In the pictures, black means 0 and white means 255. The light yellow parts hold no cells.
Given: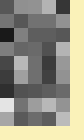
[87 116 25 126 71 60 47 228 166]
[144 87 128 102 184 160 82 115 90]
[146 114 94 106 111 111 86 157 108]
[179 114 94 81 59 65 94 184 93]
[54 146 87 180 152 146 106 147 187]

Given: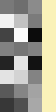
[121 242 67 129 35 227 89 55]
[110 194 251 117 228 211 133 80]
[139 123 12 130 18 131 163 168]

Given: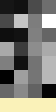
[22 73 14 169 127 1 103]
[17 197 18 60 17 159 137]
[75 125 128 141 115 117 98]
[110 255 101 170 184 184 5]

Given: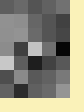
[94 145 144 140 200 78 98]
[105 142 147 63 94 138 44]
[84 102 106 195 30 89 96]
[97 84 84 111 66 98 106]
[113 65 70 6 88 121 148]

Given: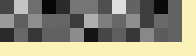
[69 154 42]
[195 94 103]
[110 142 54]
[7 102 97]
[43 101 97]
[118 59 140]
[117 176 20]
[79 126 70]
[222 103 95]
[99 142 55]
[61 62 136]
[10 106 92]
[98 99 99]

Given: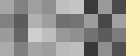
[166 129 155 171]
[130 92 101 128]
[159 177 206 165]
[144 158 190 158]
[191 112 152 186]
[197 116 144 190]
[59 156 114 56]
[154 72 92 143]
[73 161 124 80]

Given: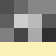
[79 94 128]
[105 205 70]
[135 186 170]
[135 87 47]

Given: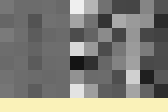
[119 102 122 109 106 114 118]
[108 108 111 107 110 109 109]
[108 83 92 100 91 107 92]
[110 113 104 110 107 105 109]
[105 111 107 110 108 107 107]
[239 164 76 216 20 146 227]
[181 114 100 153 48 107 158]
[113 51 139 76 103 108 94]
[70 170 70 119 131 78 89]
[69 154 150 155 161 208 164]
[133 145 70 123 73 31 99]
[83 43 66 76 75 88 45]

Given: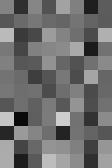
[131 87 186 120 128 115 119 86 198 38 171 172]
[47 106 58 70 87 107 110 111 10 154 69 28]
[134 119 72 129 90 62 113 96 95 133 104 90]
[82 106 156 134 146 85 76 123 124 110 148 189]
[162 101 131 139 102 120 110 88 205 35 144 165]
[128 116 111 170 82 76 128 148 114 115 128 140]
[30 100 75 27 113 165 75 78 50 100 63 47]
[92 91 176 114 138 102 104 113 139 86 150 162]
